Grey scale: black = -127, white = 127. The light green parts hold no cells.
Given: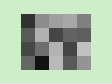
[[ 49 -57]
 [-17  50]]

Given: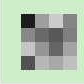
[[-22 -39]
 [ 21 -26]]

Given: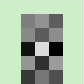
[[ -36   13]
 [  91 -124]]

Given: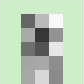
[[-73  19]
 [-44 103]]

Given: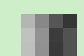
[[ 18 -67]
 [ 17 -70]]

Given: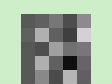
[[ 48 -31]
 [-49  32]]

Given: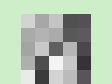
[[ 51  43]
 [ 72 -31]]

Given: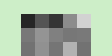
[[ 20   0]
 [ 17 -10]]
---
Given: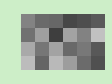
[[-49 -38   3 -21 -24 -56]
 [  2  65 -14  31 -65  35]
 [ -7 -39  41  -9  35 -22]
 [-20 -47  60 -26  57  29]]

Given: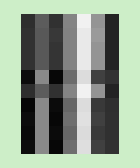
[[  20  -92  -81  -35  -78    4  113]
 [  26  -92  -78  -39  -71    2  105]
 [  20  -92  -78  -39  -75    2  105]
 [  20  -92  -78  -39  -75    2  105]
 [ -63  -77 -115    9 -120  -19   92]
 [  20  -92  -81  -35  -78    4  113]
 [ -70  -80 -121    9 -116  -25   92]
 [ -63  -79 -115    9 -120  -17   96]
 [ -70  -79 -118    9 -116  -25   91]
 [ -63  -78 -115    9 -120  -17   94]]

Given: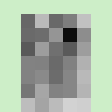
[[  -1   65  -24   58  -22]
 [-115   13  -21  -18   21]
 [ -37   29  -38   29  -15]
 [   1   49    2    1  -21]
 [   6   57    2   10  -19]
 [   6   52   -9   38    2]
 [  82   79   61   36   59]]

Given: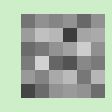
[[-23  17 -11  17   5  18]
 [ 37  42  28  64  55 -66]
 [ 77  16 -20  -6  18  34]
 [  8  -5  -4  81 -26 -44]
 [ -8  54  25   4  41  58]
 [ 18 -18 -58 -20  18  26]]

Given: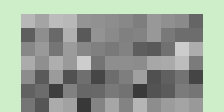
[[ 10 -26  55  36  60  56  20  17  13   8  -1  24  16]
 [-18 -18 -33  14 -22  48 -38  19  10   0   3  24  -6]
 [ 76  45   7  25 -10  27   7   0  -6   2 -33 -38 -14]
 [ 61  -4  43  15  46  26  77 -11  14  14  12  39  42]
 [-12 -58  12 -37  27 -46 -16 -57 -18  -1  32 -47 -31]
 [ -4 -10 -30 -19 -65   1 -24 -23  -6 -13 -69 -44 -36]
 [ 36  25 -10 -41  43  34 -71   4  38   3  53  13  28]]

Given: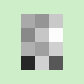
[[ 21  73  41]
 [ 70 124   9]
 [ 32  80  48]
 [ 81 -40 -88]]

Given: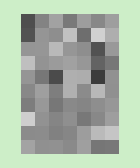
[[  8  30 -49   3  34  -6  29]
 [ 81  46 -45  21  14  65 -17]
 [-45  25  21  22  57  22  14]
 [-28  -8  63  19  27  33  23]
 [-67  17  21  -8 -52  47  45]
 [ 56  16   8  31  -1  48  11]
 [ 14  23  -2  24  -8   9   5]
 [  8  30  78  18   5  15  -7]
 [ 58  69  11  12   1   6  29]
 [ -9  -7  35  16  17  10  31]]

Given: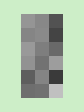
[[  8 -45  21]
 [ 10 -59   5]
 [ -1 -22  25]
 [-13  29  18]
 [  4 -69 -33]
 [-14  64 -17]]

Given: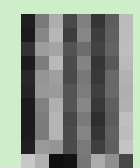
[[ -34   59  -96   -5   45  -55    0  -74]
 [ -31   60 -100    7   54  -66    6  -65]
 [ -28   61  -77   29   36  -44  -18  -60]
 [ -39   58  -99   -2   57  -52    4  -73]
 [ -22   50  -87   21   31  -53   -7  -71]
 [ -22   47  -91   24   26  -43   -3  -64]
 [ -32   49 -100    1   47  -43    7  -71]
 [ -35   63 -100   -3   52  -56   -5  -81]
 [ -30   60  -99   -4   52  -52    5  -74]
 [ -32   68  -95   26   21  -52   -6  -64]
 [  15  -56   72   49 -111 -108   -8   44]]
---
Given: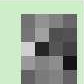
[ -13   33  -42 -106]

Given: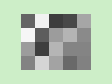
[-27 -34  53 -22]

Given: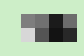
[ -1 -43]

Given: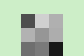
[ -49   22 -103]

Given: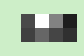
[-54 -25]

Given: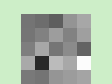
[-11   1 -10  40  36]

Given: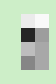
[107  29]
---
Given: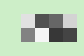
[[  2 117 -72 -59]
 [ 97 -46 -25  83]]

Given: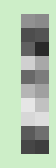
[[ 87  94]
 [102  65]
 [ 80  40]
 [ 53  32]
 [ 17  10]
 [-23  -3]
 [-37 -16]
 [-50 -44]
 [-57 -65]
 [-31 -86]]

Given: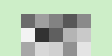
[[ 39  88  80  17 100]
 [-20  31   2 -40  10]
 [115 -77 -32  52  73]]

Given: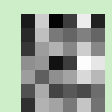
[[-101   77 -123  -66  109  -94]
 [ -86   63   -6  -26    0  -26]
 [ -79   50   35   -6   69  -12]
 [ -46   43  -60  -39  -53  -18]
 [ -73   29   50    7   77    7]
 [  15   22 -109  -66  125  102]
 [  29  -32   15   35   89   56]]

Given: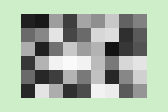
[[ -88  100   45  -80  -51  114  108  -37   21]
 [ -72   51  114  122  114   59   -6   87  100]
 [ -21    7  100  -57  -21   87   93  -80  -37]
 [ -21  -88  -65   51   -6   65  -88    7   80]
 [  45  -95  -14   72   29   51 -109  -72  -44]
 [ -95 -103   29  -65   37   15   72  -29    1]]

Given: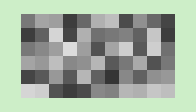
[[ 85  78 -45 -66 -52   8   1  54  48  70  62]
 [ -7  36  30 -66 -23  48  62 -52  16 -23 -58]
 [ 36  24  62   8  16  54 -38  -7  42 -45  -7]
 [ -7   8  30  92  30 -45  36  78 -38  78 -15]
 [-66 -30  85 -58  48 -15  -7   1 -30  70 -66]
 [-58 -38  24 -38  54 -30 -74   8 -30  16  24]]
